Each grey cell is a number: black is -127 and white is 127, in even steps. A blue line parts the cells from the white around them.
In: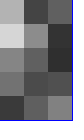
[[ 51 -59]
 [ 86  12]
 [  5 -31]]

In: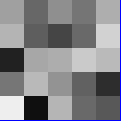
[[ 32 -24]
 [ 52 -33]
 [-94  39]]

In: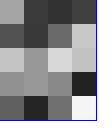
[[ 37 -68]
 [-45 -70]
 [ 68  24]]

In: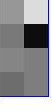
[[  23   92]
 [  -6 -114]
 [   5   -1]]

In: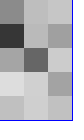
[[ 11  62]
 [-73  58]
 [ 37 -25]]

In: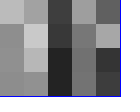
[[59 34]
 [14 73]
 [16 55]]

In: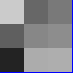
[[ 75 -24]
 [-32   7]
 [-92  44]]
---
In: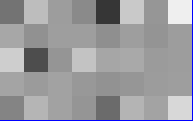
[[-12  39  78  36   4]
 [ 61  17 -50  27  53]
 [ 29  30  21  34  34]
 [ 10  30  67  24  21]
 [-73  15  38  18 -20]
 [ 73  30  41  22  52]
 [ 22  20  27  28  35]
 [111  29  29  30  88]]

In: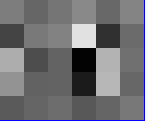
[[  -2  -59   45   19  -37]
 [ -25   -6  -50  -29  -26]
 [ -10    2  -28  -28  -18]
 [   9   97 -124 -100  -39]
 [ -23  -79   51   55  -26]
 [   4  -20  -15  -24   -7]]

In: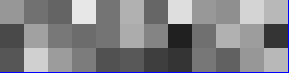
[[ 23 -54 -41]
 [-14  33  80]
 [-27  -7  28]
 [103 -19  -3]
 [-11 -11 -46]
 [ 49  44 -39]
 [-25   4 -65]
 [ 94 -95 -75]
 [ 24 -15  -8]
 [ 15  49 -30]
 [ 84  29  23]
 [ 56 -75  56]]

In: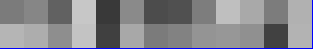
[[ -4  53]
 [  6  45]
 [-30  14]
 [ 71  67]
 [-70 -63]
 [ 10  40]
 [-51  -4]
 [-47   2]
 [ -2  20]
 [ 63  23]
 [ 41  16]
 [ -3 -62]
 [ 49  51]]

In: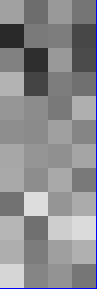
[[ 33 -86   1  51  22  14  39  41 -13  54  46  86]
 [-18  -5 -81 -59  12  11  21  13  93 -15  -3   5]
 [ 25  -2  25  -2  -6  32  16  41  21  78  31  19]
 [-10 -56 -52 -15  47   5  37  -6  43  91  48  -9]]

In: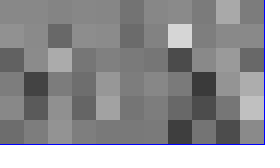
[[  8  17 -30  -2   8 -18]
 [  8  10  11 -60 -37  -2]
 [  4 -23  43  -3  16  19]
 [  7  13  -9 -17 -26  -1]
 [  6  11   0  23  34  -6]
 [-12 -20  -5  -2 -10  -6]
 [  7   2  -9   7  -2  -5]
 [ 10  86 -52  -5 -23 -65]
 [ -4  -1   9 -69 -51 -11]
 [ 41   9  26  20  -9 -51]
 [ -3   9 -23  45  64  10]]

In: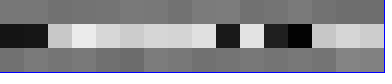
[[  -8 -107  -14]
 [  -8 -105   -5]
 [ -14   72  -10]
 [ -12  107   -6]
 [ -11   87  -15]
 [  -6   76  -19]
 [  -7   86   -3]
 [ -13   84   -7]
 [  -4   96  -14]
 [  -3 -102  -11]
 [ -14   99   -7]
 [ -11  -96  -11]
 [  -5 -124   -7]
 [ -13   71  -11]
 [ -17   86    4]
 [ -17   77    1]]

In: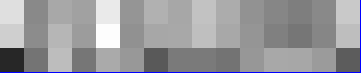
[[ 95  79 -88]
 [  9  12 -11]
 [ 40  54  61]
 [ 33  28  -9]
 [106 125  42]
 [ 21  17  24]
 [ 49  39 -38]
 [ 39  40  -5]
 [ 66  63  -5]
 [ 44  40 -12]
 [ 18  21  23]
 [  6   0  40]
 [ -1  -9  39]
 [  9   6  27]
 [ 73  62 -35]]

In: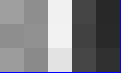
[[ 31  14  28]
 [ 14  17  10]
 [113 114  99]
 [-58 -62 -57]
 [-87 -86 -79]]
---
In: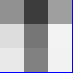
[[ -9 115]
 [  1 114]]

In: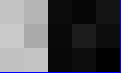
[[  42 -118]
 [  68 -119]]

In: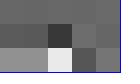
[[-38 -71]
 [ 17 106]]

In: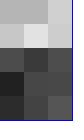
[[ 98  77]
 [-69 -50]]

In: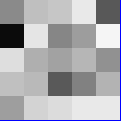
[[101   6]
 [ 47  34]]

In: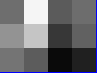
[[  69  -72]
 [ -35 -117]]

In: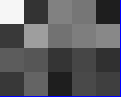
[[ 30 -13]
 [-41 -75]]
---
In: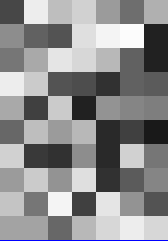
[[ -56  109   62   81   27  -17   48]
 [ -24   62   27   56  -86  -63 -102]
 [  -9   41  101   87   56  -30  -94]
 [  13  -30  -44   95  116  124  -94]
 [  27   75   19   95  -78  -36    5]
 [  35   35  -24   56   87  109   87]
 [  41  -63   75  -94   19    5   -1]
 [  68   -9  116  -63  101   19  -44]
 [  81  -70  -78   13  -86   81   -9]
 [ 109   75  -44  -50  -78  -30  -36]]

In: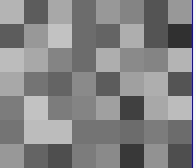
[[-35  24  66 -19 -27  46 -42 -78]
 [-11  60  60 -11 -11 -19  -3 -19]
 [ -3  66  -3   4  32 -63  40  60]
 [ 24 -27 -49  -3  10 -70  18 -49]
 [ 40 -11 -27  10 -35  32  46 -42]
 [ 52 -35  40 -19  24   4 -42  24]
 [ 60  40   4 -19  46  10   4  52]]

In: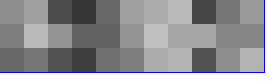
[[-23  -8 -44 -65 -15  -1  43  51 -44  13  51]
 [ -1  57  19 -29 -29  19  64  37  37   5   5]
 [ 13  31 -50 -73 -23  31  43  57 -57  -8  25]]

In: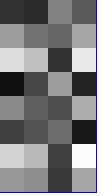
[[-110  -56   29  -92]
 [ -77  -85    3  -37]
 [ -62  -43  -19 -104]
 [   9  -31  -49   44]
 [  23   15  -70   37]
 [  29  -13  -25   37]
 [  84   58  -62  123]
 [  92   65  -77  104]]

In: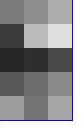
[[-89 -81 -54]
 [-67  60  95]
 [-40 -19   9]
 [ -4  15  45]
 [ 29 -11  37]]

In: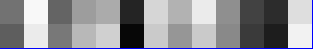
[[ -33  107   -7   56   80 -120   74   22   74    9  -69  -98  114]
 [ -13  120  -27   29   43  -91   86   50  107   15  -61  -83   94]]
